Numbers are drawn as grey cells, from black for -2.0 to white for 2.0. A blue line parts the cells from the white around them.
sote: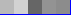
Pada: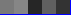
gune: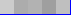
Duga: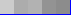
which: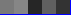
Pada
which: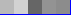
sote
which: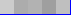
gune

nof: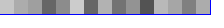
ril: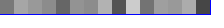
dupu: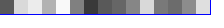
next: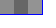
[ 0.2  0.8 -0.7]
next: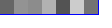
[0.5 0.4 0.7]
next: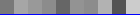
[-0.2  0.5  0.4]
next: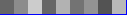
[0.6 0.0 0.7]
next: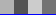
[0.5 0.4 0.7]

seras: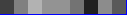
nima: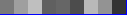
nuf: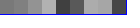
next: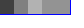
[-0.2 -1.5  0.2]
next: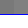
[ 0.3  0.8 -1.0]
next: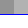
[-1.0 -0.6  0.7]

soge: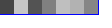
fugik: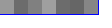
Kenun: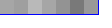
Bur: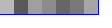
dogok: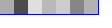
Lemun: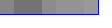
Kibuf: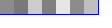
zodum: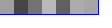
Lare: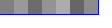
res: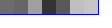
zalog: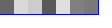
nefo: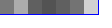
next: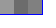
[ 0.5 -0.3 -0.4]
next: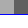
[-0.7 -0.5 -0.2]
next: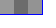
[ 0.7 -0.4  0.2]

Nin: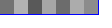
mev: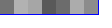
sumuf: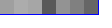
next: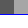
[-0.3  0.7  0.2]
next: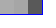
[ 0.3  0.0 -0.4]
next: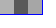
[-0.3  0.7  0.2]
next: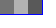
[ 0.6 -0.3  0.7]

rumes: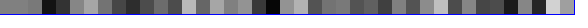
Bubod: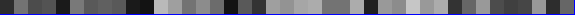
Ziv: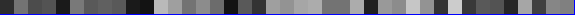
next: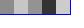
[-1.1 -0.6 -0.7]
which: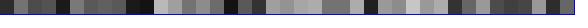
Bubod

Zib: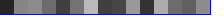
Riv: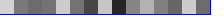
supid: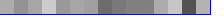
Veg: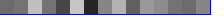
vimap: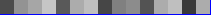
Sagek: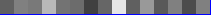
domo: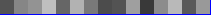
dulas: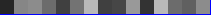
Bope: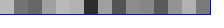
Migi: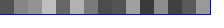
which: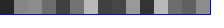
dulas
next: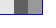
[-0.6  0.0 -0.8]
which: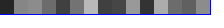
Zib
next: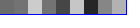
[ 0.0 -0.4  1.2]

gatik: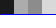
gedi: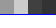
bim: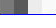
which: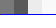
bim

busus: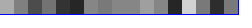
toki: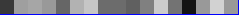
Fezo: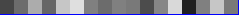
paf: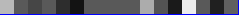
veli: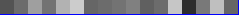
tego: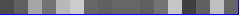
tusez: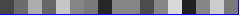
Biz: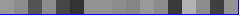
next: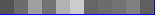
[-0.3  1.1 -1.3]
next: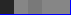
[ 0.5  0.1 -1.4]
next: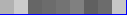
[-1.3 -0.1  1.0]
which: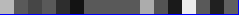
paf

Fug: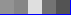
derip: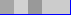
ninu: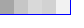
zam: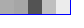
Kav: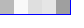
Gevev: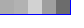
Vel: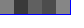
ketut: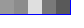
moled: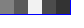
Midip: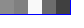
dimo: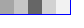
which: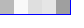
Kav
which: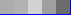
Gevev
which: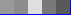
ketut

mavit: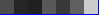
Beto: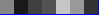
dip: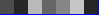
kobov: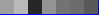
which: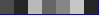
dip
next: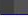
[ 1.1  0.4 -1.2]
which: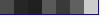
mavit
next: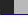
[-0.4  0.1  1.1]
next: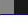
[-1.0 -0.7  1.1]

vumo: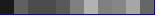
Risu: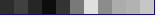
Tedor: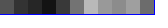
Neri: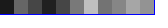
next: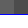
[-0.8 -0.6  0.0]
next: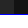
[-1.1 -0.2  0.9]
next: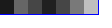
[-0.2  0.1  0.6]
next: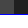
[-0.9 -0.1  1.0]
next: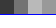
[ 0.2  0.5 -0.3]

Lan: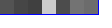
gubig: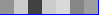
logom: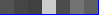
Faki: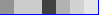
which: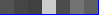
logom
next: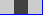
[1.4 0.1 0.5]

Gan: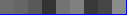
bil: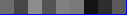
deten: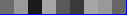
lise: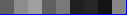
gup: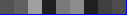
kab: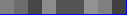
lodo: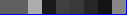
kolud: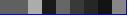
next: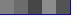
[-0.7  0.3  0.0]
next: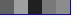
[-1.5 -1.0 -0.8]

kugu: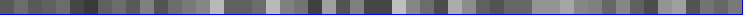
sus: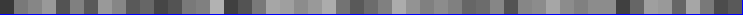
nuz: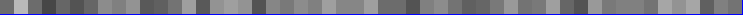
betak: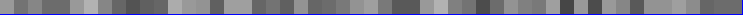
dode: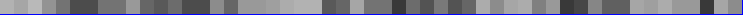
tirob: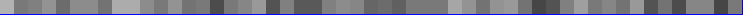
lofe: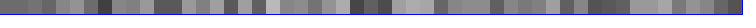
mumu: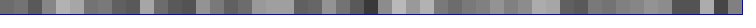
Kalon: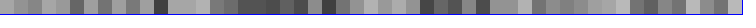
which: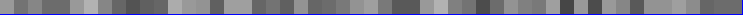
betak
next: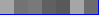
[-0.6 -0.7  0.3]
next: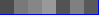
[-0.6  0.0  0.2]
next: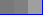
[-0.5  0.1 -0.7]

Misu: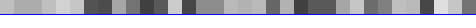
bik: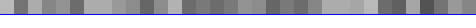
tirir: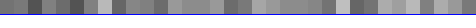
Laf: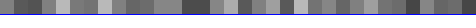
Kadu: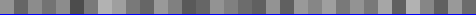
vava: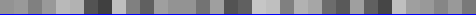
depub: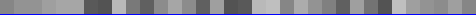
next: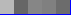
[0.4 0.2 0.2]
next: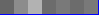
[ 0.3  0.2 -0.4]
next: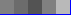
[-0.4  0.1  0.0]
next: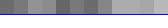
[-0.3 -0.5  0.6]
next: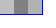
[ 0.6 -0.3 -0.6]
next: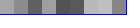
[0.7 0.3 0.0]
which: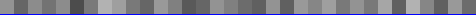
Kadu

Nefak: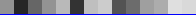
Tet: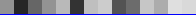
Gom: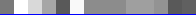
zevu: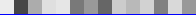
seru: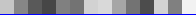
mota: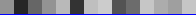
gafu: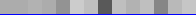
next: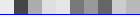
[1.3 0.0 1.4]
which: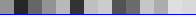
Tet

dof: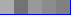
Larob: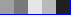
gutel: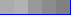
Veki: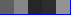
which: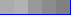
gutel
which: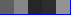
Veki
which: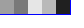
Larob

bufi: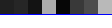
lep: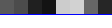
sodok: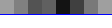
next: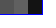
[-1.0 -0.1  0.5]
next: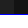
[ 1.2  1.3 -0.4]

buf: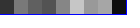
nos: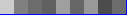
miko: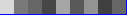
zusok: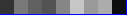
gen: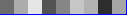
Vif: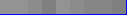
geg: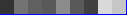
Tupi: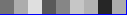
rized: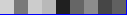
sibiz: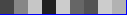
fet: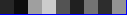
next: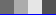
[0.1 1.1 0.8]
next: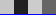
[-0.7  1.2  0.8]
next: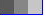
[ 0.8 -1.4  0.7]
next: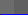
[ 0.5 -0.4  0.4]
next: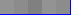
[0.1 0.1 0.0]
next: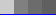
[ 0.5 -0.4  0.4]
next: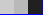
[-0.4  0.2 -0.9]

